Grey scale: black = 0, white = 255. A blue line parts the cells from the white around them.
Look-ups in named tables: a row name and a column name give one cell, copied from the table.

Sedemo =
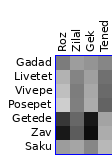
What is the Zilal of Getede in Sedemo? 103
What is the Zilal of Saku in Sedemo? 165
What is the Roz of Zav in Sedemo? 24
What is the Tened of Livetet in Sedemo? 112
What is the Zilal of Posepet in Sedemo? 127
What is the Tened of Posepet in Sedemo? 99
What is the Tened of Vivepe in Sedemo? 106
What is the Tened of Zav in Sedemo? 172
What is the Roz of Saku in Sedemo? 156
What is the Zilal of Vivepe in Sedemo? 125
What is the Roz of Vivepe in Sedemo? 191
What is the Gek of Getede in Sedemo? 23

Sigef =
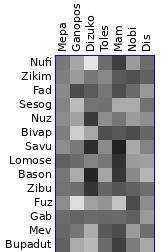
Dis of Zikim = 97
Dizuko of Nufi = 229
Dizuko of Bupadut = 184
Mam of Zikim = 90
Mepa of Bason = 118
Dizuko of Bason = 37
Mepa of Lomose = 95
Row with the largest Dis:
Bason

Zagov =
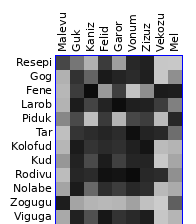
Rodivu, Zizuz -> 40
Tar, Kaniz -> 44
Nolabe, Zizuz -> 46
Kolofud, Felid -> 43
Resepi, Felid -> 59
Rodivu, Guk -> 38
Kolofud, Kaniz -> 52
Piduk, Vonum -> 71
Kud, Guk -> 34
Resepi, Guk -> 118

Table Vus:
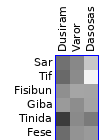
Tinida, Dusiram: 59
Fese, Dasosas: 154
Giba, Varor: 141
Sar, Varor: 136
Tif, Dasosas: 244
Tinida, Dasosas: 122
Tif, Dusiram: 105
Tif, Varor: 139
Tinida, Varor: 138
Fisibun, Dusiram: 143
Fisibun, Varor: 165
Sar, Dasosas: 199
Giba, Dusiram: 154
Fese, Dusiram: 108
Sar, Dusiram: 113
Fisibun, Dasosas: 164
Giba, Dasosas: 163
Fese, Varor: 147

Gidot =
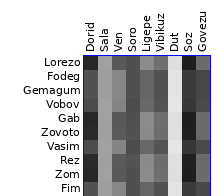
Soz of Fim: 59
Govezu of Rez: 106
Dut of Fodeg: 227
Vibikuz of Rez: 110
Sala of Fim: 158
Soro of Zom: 80
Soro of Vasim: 76
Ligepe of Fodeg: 101
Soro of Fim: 80
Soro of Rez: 83
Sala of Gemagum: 158

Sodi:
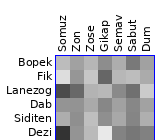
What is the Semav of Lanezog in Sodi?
138
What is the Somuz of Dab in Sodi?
148
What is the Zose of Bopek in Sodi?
182
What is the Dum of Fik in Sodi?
171
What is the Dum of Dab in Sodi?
162
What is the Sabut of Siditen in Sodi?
133
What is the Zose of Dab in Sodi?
170
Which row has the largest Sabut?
Fik

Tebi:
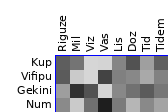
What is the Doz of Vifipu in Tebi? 136
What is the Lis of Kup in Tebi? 133
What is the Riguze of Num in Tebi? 138
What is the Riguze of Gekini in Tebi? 158
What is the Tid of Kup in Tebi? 159
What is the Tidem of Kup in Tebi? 96
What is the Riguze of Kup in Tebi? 94
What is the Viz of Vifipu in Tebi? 214
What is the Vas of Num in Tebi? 30
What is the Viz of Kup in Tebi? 214
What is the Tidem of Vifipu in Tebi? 130
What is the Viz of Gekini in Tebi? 82
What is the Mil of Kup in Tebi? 116
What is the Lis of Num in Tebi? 123
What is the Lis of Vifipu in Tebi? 128
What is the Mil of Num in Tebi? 202
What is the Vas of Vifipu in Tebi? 67
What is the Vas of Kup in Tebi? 212
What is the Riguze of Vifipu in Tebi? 91
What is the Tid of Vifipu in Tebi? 169

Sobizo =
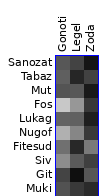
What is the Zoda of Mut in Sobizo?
25
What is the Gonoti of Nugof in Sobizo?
176
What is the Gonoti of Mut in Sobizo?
84
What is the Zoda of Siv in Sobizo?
63
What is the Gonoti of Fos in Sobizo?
200
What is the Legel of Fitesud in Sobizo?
40
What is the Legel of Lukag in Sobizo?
96
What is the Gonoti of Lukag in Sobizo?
99

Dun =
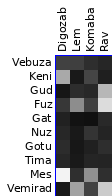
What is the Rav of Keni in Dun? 31
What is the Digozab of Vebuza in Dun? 65
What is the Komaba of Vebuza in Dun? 46
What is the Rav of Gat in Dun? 41
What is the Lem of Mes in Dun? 47
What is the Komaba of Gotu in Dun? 32
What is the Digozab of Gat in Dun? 33
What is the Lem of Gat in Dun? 18
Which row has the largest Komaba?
Mes

